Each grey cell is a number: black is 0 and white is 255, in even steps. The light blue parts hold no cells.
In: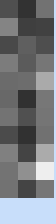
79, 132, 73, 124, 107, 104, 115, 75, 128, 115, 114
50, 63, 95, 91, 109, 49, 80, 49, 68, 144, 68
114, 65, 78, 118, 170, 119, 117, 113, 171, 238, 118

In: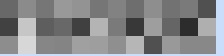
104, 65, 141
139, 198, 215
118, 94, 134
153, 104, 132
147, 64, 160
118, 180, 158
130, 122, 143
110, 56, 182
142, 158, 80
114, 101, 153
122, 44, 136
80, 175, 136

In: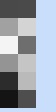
73, 161, 244, 148, 44, 20
74, 212, 110, 197, 186, 78

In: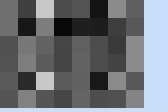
110, 111, 81, 82, 90, 85
63, 23, 120, 126, 42, 129
199, 125, 99, 91, 200, 85
76, 9, 70, 68, 92, 70
84, 31, 96, 99, 97, 100
20, 29, 77, 77, 25, 78
138, 62, 58, 67, 138, 81
95, 88, 139, 138, 87, 132

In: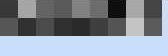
57, 86
165, 49
100, 75
90, 47
129, 43
108, 62
15, 84
168, 197
68, 91

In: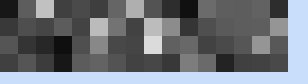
23, 57, 85, 64
93, 78, 52, 85
193, 70, 39, 60
64, 92, 15, 23
74, 67, 79, 92
62, 187, 136, 99
101, 115, 72, 83
175, 66, 69, 66
83, 188, 219, 71
45, 140, 96, 56
16, 53, 104, 125
107, 79, 66, 106
94, 90, 74, 35
93, 93, 86, 64
98, 94, 149, 66
45, 149, 88, 73

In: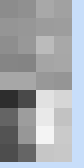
140, 149, 142, 133, 167, 45, 100, 83, 77
144, 151, 152, 132, 167, 73, 157, 151, 101
168, 156, 187, 165, 152, 225, 233, 244, 198
161, 157, 168, 167, 149, 214, 194, 202, 200
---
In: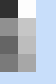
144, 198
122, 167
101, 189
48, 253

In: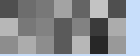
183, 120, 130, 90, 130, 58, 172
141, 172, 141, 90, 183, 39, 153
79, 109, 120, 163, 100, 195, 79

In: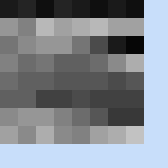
161, 138, 173, 138, 129, 161, 173, 194
150, 129, 184, 161, 173, 184, 161, 161
138, 150, 150, 129, 108, 86, 56, 56
129, 108, 117, 96, 96, 108, 138, 173
117, 138, 150, 150, 117, 75, 26, 6
108, 96, 96, 86, 86, 86, 75, 86
96, 96, 65, 65, 75, 65, 65, 65
26, 36, 15, 36, 26, 15, 26, 15

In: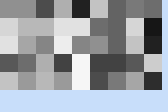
225, 166, 133, 237, 133, 144, 99, 195, 33
214, 184, 184, 225, 225, 109, 99, 214, 22
195, 154, 184, 154, 246, 76, 121, 166, 45
144, 144, 76, 175, 33, 195, 99, 121, 109
88, 109, 175, 66, 246, 66, 66, 88, 205

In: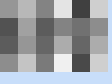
150, 184, 131, 228, 64, 207
141, 196, 122, 240, 73, 207
92, 150, 102, 172, 102, 172
82, 161, 92, 131, 113, 141

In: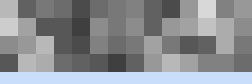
205, 162, 87, 87, 63, 140, 120, 140, 97, 152, 162, 194, 172, 140
184, 97, 120, 108, 75, 108, 120, 129, 97, 75, 152, 216, 129, 152
140, 152, 184, 87, 75, 129, 108, 120, 162, 120, 87, 97, 172, 120
87, 184, 172, 108, 97, 87, 63, 97, 152, 184, 162, 129, 129, 108

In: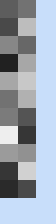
238, 54
167, 200
155, 145
135, 103
123, 84
114, 177
93, 114
73, 189
54, 209
42, 73
33, 167
